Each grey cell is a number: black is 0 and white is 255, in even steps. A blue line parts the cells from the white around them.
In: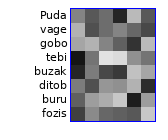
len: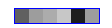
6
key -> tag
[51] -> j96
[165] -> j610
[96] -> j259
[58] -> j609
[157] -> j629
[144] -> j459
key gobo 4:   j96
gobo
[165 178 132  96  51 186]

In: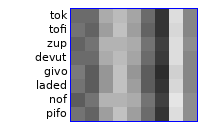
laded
[115  92 150 193 158  92  52 215 134]
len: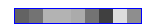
9
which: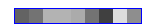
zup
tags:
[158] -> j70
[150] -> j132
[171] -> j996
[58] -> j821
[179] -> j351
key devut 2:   j996
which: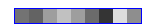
pifo

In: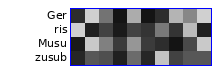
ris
[208  32  66  26  66  52 121  52 187  32]
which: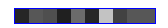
zusub
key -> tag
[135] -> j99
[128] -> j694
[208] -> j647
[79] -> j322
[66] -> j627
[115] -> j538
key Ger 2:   j538
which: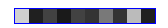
ris
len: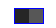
2

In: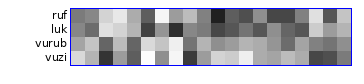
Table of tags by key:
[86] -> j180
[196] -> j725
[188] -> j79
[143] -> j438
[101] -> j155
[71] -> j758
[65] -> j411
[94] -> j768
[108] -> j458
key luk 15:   j155
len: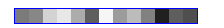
13
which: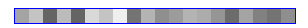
vurub
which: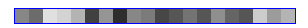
luk
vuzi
[217 180  52 156  94 253 143 246  59 156 211 204 239 172 164 188 172  71
  79 123]

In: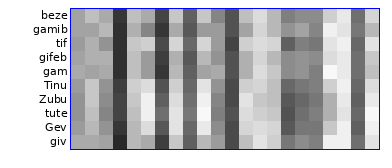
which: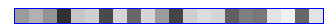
tif
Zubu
[147 199 140  68 199 240  96 220 111 240 133  74 227 199 191  88 104 119
 176 233  96 233]

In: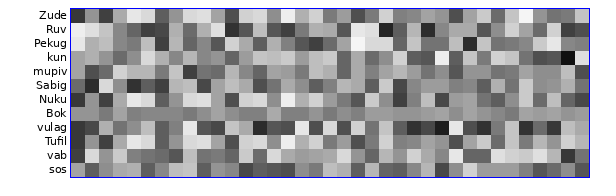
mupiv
[163  79 107 209 182 182 122 196  64 115 107 182 135 101 163 156 122 190
 176 101 170 128 163 182 156 115 142  86 148 148 115 122 163 142 142 190
  79]
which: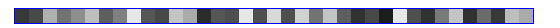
vulag
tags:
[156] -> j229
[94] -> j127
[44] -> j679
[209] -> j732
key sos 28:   j732
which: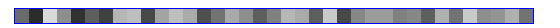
Sabig
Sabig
[107  44 217 142  50  94  64 182 190  72 163 190 170  79 115 170 142  94
 128 182 170  94 202  72 135 156 156 128 135  94 176 115 202 142 148 176
 115]

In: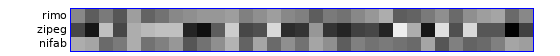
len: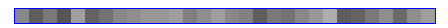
30
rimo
[136  93 122  86 158  99 114 136 143 151 151 158 128 143 158 136 128  93
 122 114 136 151 173  93  99 122 143 106 143 158 165 106 136]

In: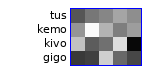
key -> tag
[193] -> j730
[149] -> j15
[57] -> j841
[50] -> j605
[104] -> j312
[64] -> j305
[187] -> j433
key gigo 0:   j841
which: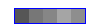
tus

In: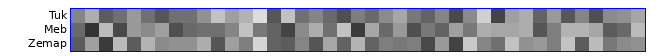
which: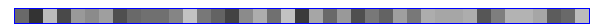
Meb
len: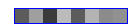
8
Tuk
[133 173  92 112 153 112  86 112 112 145 194 159 179 221  86 194 112 133
 105  79 126 105 139 166 120  99 133  73 139 208  67 159 173  99 153  86
 133  79 139 145 166]
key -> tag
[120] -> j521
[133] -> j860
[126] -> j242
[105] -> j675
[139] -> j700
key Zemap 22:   j242
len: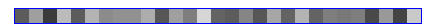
29
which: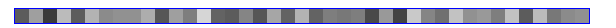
Zemap

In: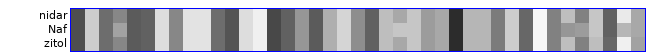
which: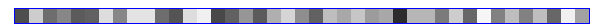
zitol
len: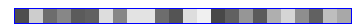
24

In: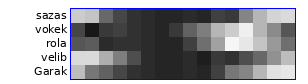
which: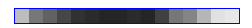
Garak
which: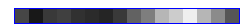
vokek
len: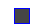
1

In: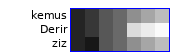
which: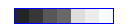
Derir
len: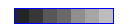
7
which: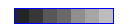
kemus
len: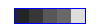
5
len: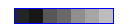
7
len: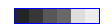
6

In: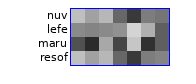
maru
[ 81  43 168  69 198  49  95]
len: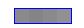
4
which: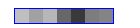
resof
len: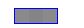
3
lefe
[138 132 138 145 212 175  95]
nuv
[191 161 183 103  57 125 117]

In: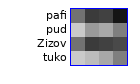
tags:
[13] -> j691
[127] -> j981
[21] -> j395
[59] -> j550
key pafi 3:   j395
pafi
[114  59  65  21]
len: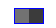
2

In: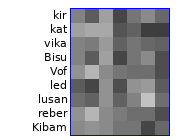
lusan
[110  98 146  98 130 194 110]
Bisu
[130  92 160  70 117 138  78]
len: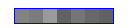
7

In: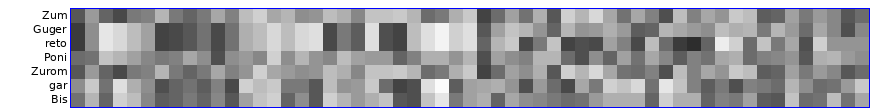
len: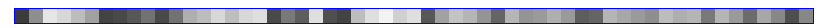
57
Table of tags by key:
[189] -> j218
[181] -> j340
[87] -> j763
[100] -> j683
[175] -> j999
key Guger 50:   j340
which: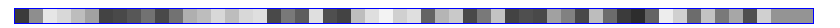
reto
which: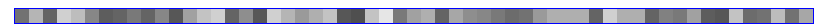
Bis
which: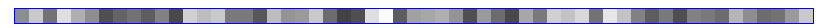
gar
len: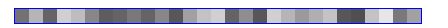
29

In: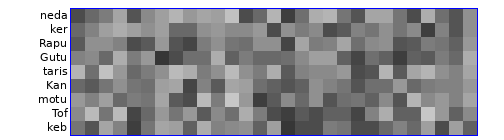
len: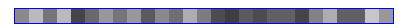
27
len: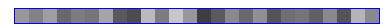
26
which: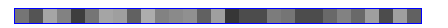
keb

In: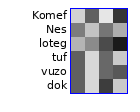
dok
[ 96 216  61 202]
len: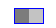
2
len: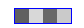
4
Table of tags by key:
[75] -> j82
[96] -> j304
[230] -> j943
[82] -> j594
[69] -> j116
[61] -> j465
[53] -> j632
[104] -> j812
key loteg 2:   j82
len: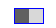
2

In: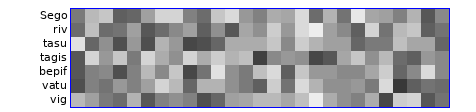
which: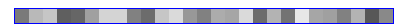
Sego
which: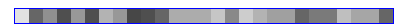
tasu
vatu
[ 79 129 115 152 129 160 212 185 102 179 179 144 122  95 205 115 218 179
 144 144 152 122 218  56  95 115 108]
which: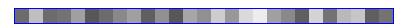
riv
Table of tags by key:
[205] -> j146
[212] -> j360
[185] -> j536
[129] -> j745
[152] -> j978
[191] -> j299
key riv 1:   j299
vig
[185 160 122 108 179  87 129 144 129  79 102 160 166 185 185 166 191 237
 172 144 129 172  71 205 212  87 115]
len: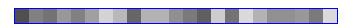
23

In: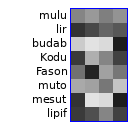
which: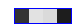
mesut
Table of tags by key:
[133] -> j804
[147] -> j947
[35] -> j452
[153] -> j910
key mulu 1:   j910
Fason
[113  35 161 119]
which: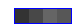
lir
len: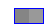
2
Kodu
[ 58 175 133  65]
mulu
[133 153 127 147]

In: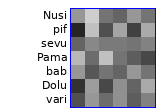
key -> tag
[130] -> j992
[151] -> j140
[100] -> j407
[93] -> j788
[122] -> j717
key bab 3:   j407
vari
[ 80 151 108 144  93 130]
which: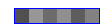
vari
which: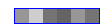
Nusi

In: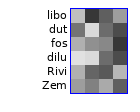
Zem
[157 129 170  95]
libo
[191  55  95 157]
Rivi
[176 101  89 183]
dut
[116 218 108  76]

